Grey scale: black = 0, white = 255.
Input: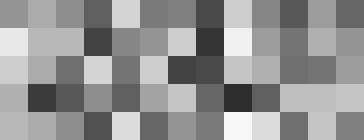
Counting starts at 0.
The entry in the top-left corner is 148
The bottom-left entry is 184
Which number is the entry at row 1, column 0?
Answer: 232
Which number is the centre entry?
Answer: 67
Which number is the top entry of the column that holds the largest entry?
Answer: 205
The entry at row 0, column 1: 170
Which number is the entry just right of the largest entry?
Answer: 219
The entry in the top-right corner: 102
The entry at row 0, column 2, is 141
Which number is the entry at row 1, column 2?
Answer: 184
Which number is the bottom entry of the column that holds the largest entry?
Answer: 248
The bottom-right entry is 128
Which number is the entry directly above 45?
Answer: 197
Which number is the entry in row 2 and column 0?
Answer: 205
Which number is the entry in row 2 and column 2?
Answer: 110

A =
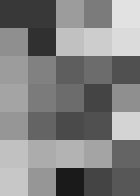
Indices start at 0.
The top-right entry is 226
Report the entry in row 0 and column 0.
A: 56
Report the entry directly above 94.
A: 193
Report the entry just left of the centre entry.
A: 123
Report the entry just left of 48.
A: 143
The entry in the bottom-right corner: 87
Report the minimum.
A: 26
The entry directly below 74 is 179
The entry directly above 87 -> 100
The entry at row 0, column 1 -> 56

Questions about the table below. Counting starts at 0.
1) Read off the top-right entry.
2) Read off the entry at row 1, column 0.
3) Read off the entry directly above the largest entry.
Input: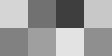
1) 200
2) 129
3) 62

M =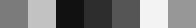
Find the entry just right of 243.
151
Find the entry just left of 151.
243
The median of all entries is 123

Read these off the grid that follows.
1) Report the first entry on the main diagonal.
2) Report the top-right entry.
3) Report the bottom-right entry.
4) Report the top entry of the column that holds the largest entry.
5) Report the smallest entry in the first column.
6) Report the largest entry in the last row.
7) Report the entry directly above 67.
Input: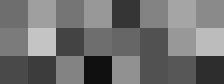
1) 110
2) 138
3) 45
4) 159
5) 73
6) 145
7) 117

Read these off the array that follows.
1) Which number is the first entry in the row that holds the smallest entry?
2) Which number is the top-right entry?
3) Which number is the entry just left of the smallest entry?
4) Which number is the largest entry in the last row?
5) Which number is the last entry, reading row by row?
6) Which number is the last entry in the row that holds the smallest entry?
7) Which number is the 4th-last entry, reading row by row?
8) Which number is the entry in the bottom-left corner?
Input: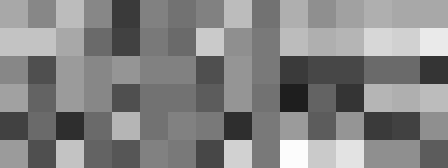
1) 161
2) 168
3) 114
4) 252
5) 92
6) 188
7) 227
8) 155

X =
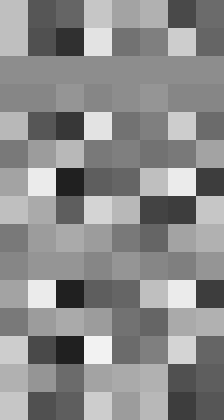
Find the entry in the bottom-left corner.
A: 198
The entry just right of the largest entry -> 107
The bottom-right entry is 86
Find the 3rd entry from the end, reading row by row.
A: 184
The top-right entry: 107
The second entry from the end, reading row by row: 61
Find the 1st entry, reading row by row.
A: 191
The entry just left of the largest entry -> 32
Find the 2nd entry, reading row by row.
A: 86
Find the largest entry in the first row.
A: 198
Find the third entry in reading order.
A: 101
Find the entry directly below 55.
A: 184
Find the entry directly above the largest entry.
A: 156
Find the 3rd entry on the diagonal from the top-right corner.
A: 141
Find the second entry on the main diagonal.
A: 80
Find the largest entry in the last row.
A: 205
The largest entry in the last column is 198
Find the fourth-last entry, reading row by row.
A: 156
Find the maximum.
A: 242
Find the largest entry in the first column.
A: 205
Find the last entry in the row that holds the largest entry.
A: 101
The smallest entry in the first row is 73
